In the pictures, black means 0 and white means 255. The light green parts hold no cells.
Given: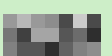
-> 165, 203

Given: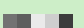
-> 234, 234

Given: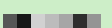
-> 188, 209

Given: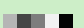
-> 125, 241

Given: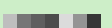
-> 76, 219

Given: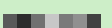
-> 199, 199

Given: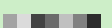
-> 107, 219
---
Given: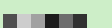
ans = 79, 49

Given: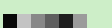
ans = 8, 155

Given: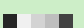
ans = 37, 66

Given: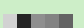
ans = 210, 99

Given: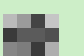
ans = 186, 174

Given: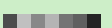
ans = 76, 36

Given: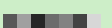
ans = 88, 215
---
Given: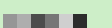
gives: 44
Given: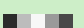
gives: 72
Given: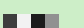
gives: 145
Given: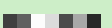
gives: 40
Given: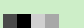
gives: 168
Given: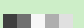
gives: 224
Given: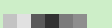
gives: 142
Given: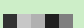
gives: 127
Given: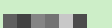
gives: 76
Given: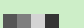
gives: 53
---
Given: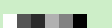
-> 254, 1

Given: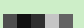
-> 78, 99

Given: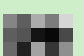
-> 133, 143

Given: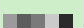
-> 155, 42

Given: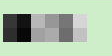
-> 55, 193

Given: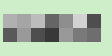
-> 176, 110
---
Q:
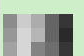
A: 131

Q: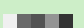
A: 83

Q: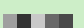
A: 201

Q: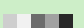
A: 108

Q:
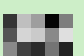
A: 43

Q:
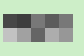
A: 101

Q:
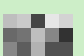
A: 178

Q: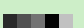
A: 115

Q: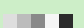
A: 137

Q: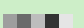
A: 189
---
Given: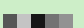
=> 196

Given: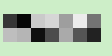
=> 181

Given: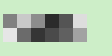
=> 107

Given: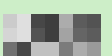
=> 71

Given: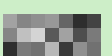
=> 122

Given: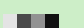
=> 74

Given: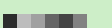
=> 189

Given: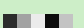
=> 162
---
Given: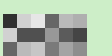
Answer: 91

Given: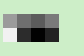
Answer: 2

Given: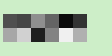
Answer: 240

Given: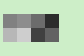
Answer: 64

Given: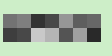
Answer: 160

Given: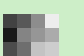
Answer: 150

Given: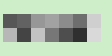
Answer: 47
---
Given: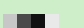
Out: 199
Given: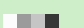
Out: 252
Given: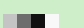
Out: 196
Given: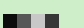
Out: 12
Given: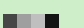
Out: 70
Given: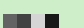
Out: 99
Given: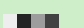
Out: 238
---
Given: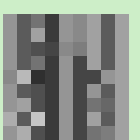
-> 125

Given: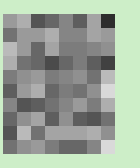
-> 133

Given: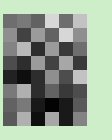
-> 25

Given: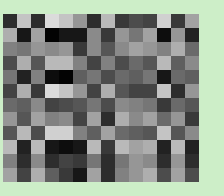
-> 162

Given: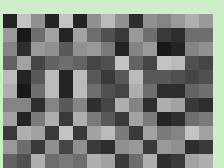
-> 162

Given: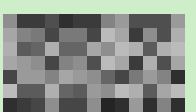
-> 131
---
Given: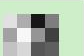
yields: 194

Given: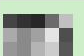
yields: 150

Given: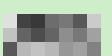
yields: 88

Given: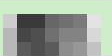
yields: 184

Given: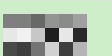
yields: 74

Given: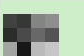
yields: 164

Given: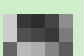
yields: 102

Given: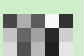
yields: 218

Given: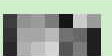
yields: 40
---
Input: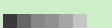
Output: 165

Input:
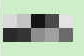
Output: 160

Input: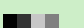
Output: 199

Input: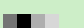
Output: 174

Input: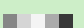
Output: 171

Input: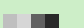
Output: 97

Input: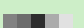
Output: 171
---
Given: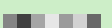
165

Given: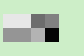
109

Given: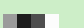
78

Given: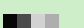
210

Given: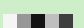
19

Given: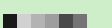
179

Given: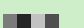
194

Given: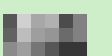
167
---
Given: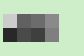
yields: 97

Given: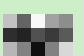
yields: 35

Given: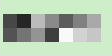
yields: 38

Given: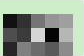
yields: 59

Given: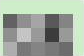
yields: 196

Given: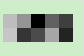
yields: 148

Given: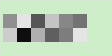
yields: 228

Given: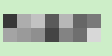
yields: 173
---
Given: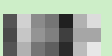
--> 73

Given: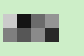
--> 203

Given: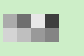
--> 171

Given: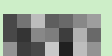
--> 72

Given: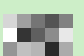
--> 255

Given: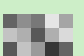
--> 195

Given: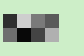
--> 46
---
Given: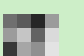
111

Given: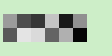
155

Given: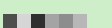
78

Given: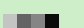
196

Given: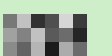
120

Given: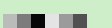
187

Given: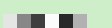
229
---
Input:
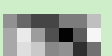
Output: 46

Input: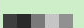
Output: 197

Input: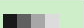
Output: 167

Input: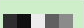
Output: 96

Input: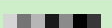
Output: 2

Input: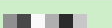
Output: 43

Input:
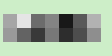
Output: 77

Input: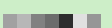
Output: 224

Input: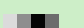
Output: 5
